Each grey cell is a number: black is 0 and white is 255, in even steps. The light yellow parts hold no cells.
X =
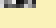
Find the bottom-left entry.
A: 220
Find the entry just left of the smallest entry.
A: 234
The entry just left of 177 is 90
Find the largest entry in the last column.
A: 105
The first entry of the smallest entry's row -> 207
